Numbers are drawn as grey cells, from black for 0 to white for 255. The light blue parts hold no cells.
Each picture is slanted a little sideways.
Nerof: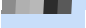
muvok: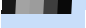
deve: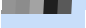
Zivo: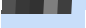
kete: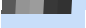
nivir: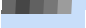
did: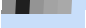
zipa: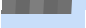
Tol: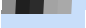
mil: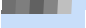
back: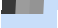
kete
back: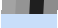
did
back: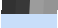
kete
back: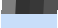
Zivo
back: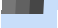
nivir

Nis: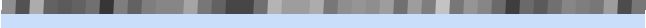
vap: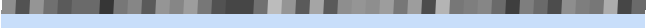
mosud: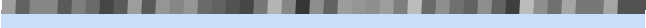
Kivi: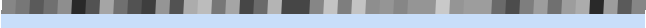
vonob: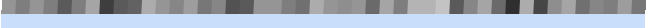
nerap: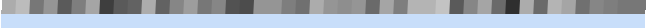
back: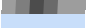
Kivi
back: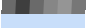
Nis
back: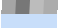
Kivi

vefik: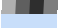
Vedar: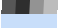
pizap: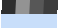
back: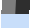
vefik
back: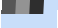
pizap
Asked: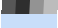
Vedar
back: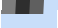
vefik

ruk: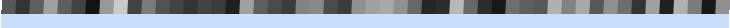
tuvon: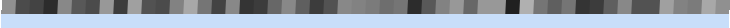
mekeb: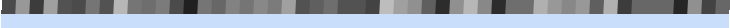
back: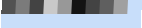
ruk
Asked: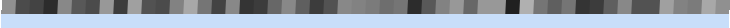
tuvon

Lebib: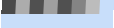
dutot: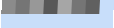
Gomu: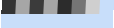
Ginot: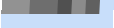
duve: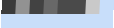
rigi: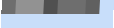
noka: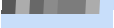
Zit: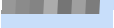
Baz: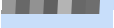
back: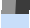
duve
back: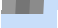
dutot
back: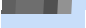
rigi
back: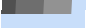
Ginot
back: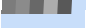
noka
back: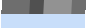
rigi
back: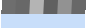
Baz

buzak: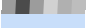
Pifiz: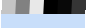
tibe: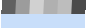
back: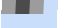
buzak
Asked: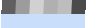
tibe
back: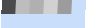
tibe
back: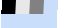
Pifiz
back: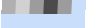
buzak

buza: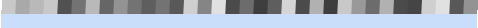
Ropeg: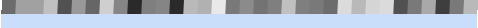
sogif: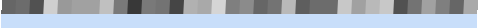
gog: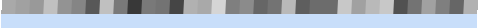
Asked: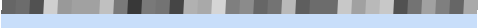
sogif
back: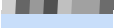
Ropeg
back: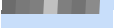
Ropeg

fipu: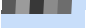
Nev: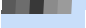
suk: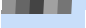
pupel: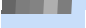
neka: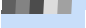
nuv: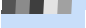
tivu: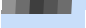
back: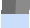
fipu
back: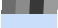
fipu
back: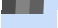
neka
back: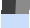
nuv
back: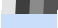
nuv

